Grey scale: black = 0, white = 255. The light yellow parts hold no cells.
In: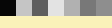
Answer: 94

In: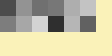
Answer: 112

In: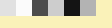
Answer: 76

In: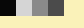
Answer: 138

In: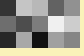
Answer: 184

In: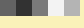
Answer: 122

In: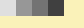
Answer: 115

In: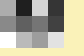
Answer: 212

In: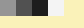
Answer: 29

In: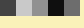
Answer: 145
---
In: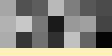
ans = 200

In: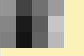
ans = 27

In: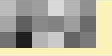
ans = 95

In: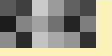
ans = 132

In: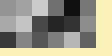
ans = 196

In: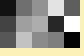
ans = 159

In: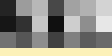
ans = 49
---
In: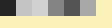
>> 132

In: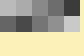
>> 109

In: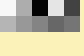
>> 229

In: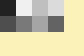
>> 219

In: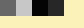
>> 39

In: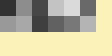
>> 195

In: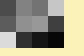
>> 198

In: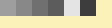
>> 92
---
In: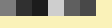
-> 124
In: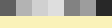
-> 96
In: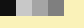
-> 16
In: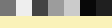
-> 118
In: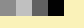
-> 140
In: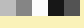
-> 188
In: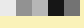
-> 234
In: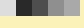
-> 221
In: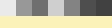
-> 234
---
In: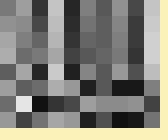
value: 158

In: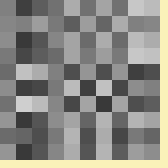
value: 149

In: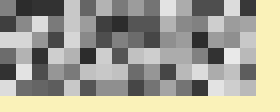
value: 108

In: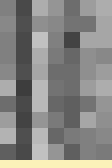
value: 157

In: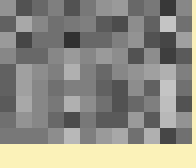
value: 90

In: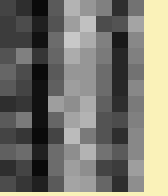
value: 96

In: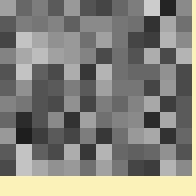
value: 153

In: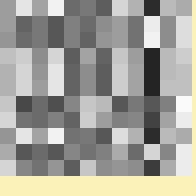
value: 149

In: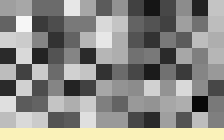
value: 42
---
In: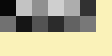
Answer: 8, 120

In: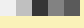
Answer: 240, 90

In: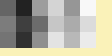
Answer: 101, 235

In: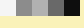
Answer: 245, 14

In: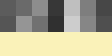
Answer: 92, 79

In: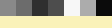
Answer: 137, 11
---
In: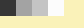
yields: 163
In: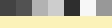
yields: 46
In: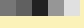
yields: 33
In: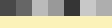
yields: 53
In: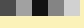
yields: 18
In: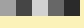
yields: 209
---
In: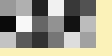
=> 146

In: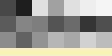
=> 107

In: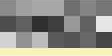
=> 152

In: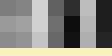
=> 12

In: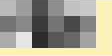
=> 116

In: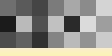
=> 43

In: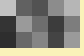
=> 110
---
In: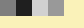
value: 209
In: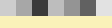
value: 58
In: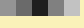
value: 30
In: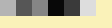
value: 133
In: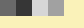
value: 214
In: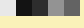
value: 45
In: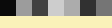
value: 65
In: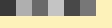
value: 106
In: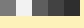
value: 95
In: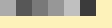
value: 120
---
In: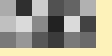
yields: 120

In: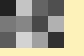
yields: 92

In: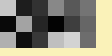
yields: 176

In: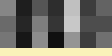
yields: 118

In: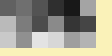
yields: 201

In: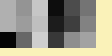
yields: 5

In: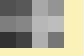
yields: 50

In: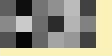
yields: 81
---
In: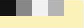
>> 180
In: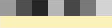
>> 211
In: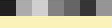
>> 149
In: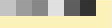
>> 50
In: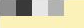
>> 178
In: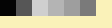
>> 122
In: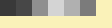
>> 123
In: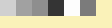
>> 123
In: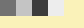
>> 237
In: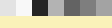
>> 163
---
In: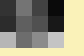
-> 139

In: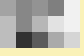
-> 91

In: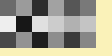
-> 30

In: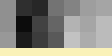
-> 60

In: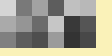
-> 78

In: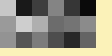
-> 124

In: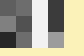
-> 242
